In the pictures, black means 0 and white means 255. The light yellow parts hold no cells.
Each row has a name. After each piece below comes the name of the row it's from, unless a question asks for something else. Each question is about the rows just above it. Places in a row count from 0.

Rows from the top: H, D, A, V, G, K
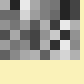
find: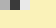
A
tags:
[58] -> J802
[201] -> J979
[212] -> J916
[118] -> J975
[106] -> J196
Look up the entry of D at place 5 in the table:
J196
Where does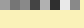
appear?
G
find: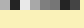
H
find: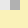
A

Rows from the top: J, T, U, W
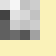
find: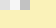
J
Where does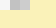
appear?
J
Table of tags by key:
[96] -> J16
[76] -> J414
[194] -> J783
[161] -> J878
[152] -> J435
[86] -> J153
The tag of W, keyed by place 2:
J153
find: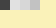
T
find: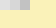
T
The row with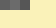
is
W

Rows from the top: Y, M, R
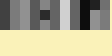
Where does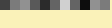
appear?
M
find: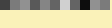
R

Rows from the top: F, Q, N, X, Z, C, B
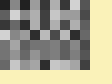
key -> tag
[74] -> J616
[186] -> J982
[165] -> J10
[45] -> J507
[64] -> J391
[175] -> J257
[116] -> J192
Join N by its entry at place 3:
J257
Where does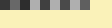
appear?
N
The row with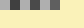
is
N

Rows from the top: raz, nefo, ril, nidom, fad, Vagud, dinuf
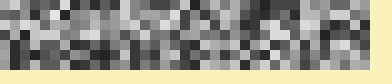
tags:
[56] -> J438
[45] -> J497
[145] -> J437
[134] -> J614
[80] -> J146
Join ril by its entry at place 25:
J438
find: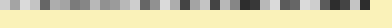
ril

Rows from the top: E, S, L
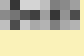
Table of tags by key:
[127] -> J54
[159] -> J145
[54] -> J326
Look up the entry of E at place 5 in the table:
J54
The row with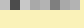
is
L

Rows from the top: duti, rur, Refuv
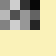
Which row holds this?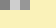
Refuv
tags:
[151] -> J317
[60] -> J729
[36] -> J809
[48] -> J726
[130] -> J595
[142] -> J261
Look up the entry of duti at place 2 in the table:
J726
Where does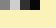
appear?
duti

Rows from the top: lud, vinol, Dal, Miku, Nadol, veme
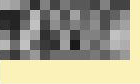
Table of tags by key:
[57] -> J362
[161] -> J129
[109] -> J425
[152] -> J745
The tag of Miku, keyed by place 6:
J745
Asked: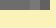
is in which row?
veme
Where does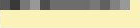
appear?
veme
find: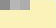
Nadol
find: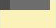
veme

